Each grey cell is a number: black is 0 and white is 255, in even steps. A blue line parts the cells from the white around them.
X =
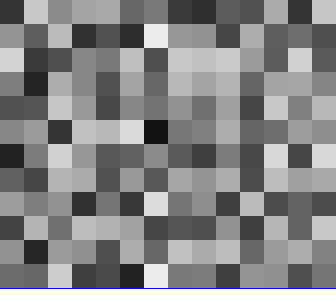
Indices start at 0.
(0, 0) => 51
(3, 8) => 164
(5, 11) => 110
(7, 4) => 80
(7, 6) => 88
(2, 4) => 122
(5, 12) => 158
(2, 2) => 78
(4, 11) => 200
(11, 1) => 104
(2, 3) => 135
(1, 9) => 70
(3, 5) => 163
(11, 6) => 236
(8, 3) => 49
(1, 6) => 235
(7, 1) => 70
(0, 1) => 200
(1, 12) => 111
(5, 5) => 217
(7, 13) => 169
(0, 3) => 164
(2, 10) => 155
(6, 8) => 63
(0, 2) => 139
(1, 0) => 148
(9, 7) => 85
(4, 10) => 69
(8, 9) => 63
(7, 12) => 159
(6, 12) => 70
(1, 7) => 150
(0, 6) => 122
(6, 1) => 123
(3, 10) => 101
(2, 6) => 78
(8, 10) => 187
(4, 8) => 113
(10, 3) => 143

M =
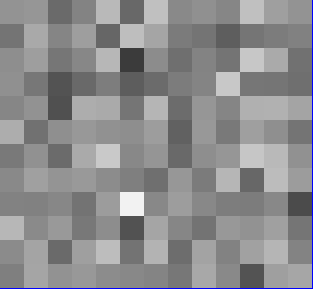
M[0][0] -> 147
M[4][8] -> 150
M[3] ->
[144, 119, 83, 105, 125, 93, 107, 124, 132, 200, 118, 117, 111]
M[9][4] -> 141
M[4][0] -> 134
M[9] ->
[183, 138, 153, 120, 141, 82, 165, 134, 115, 152, 146, 160, 117]
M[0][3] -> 131
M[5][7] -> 97
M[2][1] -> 158
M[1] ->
[116, 169, 133, 158, 102, 190, 165, 123, 116, 94, 117, 124, 129]
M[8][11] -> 136
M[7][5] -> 127
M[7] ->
[137, 160, 148, 153, 140, 127, 111, 151, 123, 182, 103, 188, 156]
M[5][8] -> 152
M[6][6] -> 149
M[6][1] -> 145
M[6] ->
[121, 145, 107, 170, 201, 136, 149, 105, 142, 150, 198, 185, 145]
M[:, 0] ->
[147, 116, 142, 144, 134, 173, 121, 137, 130, 183, 139, 127]
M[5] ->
[173, 113, 143, 152, 145, 142, 157, 97, 152, 121, 159, 143, 116]
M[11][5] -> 136
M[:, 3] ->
[131, 158, 135, 105, 173, 152, 170, 153, 115, 120, 159, 152]
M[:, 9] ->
[134, 94, 116, 200, 133, 121, 150, 182, 125, 152, 130, 137]
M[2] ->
[142, 158, 118, 135, 183, 59, 140, 111, 131, 116, 199, 170, 113]
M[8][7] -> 157
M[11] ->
[127, 165, 146, 152, 140, 136, 132, 119, 168, 137, 83, 159, 166]
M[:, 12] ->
[147, 129, 113, 111, 164, 116, 145, 156, 75, 117, 131, 166]
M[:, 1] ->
[150, 169, 158, 119, 146, 113, 145, 160, 129, 138, 164, 165]
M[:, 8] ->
[144, 116, 131, 132, 150, 152, 142, 123, 136, 115, 163, 168]

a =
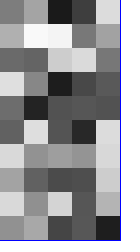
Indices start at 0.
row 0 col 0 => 125
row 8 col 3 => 86
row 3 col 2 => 29
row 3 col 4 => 89
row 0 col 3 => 62
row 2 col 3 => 218
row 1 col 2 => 244
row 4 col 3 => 86
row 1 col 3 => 120
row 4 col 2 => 82
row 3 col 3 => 72
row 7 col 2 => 75
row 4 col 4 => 82
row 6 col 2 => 158

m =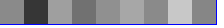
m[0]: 138
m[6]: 138
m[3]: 113

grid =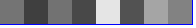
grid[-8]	116
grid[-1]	130
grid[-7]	63
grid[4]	229

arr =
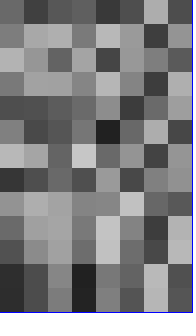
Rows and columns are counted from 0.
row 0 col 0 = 105
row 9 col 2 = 165
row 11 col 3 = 33
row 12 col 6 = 182
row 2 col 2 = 99
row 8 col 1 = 174
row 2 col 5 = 152
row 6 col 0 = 184
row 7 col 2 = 105
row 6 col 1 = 165
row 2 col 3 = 164
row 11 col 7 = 80
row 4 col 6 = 106
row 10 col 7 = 184
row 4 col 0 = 78
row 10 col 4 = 193
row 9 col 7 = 179
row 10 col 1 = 139
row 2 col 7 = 90
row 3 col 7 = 175
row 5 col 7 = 71
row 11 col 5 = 99
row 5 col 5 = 104
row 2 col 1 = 150
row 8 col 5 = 193
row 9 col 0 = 106
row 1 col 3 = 122
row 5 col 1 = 73
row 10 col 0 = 81
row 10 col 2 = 161

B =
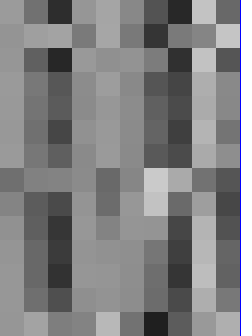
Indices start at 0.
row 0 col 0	155
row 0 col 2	45
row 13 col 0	150
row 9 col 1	95
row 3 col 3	140
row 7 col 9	85
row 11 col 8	189
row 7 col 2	131
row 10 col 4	145
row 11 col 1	104
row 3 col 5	137
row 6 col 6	89
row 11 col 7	53
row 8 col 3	148
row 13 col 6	31
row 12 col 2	79
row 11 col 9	98
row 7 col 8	114
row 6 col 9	142
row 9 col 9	82
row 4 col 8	171
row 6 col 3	138
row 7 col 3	139
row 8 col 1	92
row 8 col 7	106
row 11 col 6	110
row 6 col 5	138
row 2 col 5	147
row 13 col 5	114
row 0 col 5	136
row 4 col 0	153
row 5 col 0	152
